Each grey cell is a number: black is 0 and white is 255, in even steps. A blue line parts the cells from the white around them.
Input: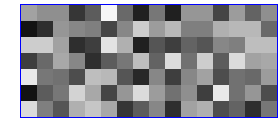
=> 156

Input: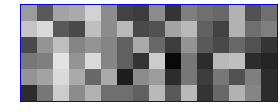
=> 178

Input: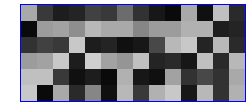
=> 16

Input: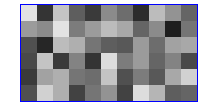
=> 188

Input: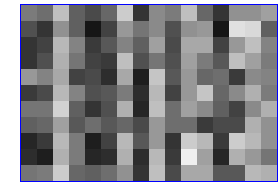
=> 145
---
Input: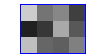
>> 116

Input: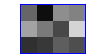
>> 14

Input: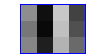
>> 16

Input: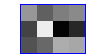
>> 96

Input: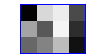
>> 216

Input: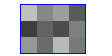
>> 135
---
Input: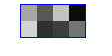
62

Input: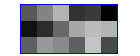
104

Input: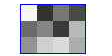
58

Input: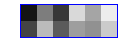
91

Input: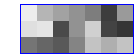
74

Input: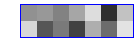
122

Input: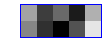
2

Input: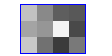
244

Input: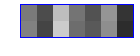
204

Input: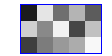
242
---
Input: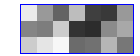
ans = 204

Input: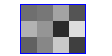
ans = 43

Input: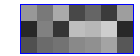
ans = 53

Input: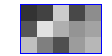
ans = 175

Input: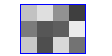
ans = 94

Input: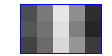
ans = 223

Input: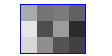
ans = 156
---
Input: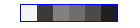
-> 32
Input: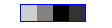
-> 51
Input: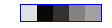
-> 161
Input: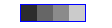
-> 203
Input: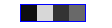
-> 105
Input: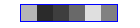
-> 129
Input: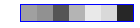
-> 39
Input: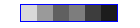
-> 28
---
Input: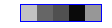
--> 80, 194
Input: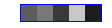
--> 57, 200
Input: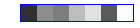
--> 189, 252
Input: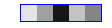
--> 23, 228
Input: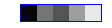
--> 84, 233
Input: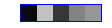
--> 55, 194
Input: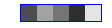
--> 117, 228
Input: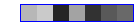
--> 163, 202
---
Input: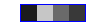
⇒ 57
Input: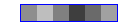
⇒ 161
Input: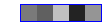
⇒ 149
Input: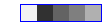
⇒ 176
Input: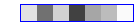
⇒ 250
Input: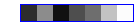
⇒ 252
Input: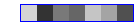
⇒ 80
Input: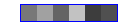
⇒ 80
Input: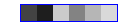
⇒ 217
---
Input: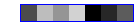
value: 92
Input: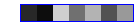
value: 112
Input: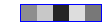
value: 142
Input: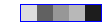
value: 151
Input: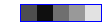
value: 111
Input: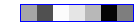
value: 166
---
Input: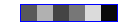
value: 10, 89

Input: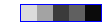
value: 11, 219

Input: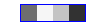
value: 50, 110

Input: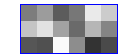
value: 204, 86

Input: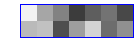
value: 72, 186

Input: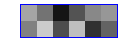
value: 151, 129

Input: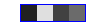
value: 107, 33

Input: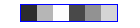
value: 213, 45

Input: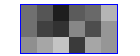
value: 181, 143

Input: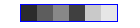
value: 230, 44
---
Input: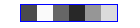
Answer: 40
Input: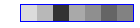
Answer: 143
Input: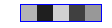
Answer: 209
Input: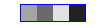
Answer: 106
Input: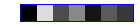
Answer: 21
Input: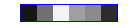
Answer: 159
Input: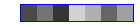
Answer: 176
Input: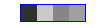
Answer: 201
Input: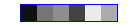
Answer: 66
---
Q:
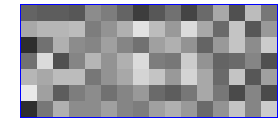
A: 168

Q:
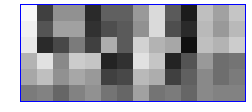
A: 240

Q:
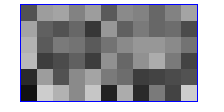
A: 164

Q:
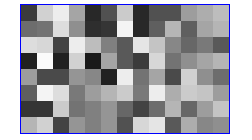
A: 109

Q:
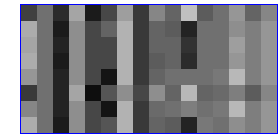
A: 172

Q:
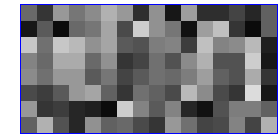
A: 23
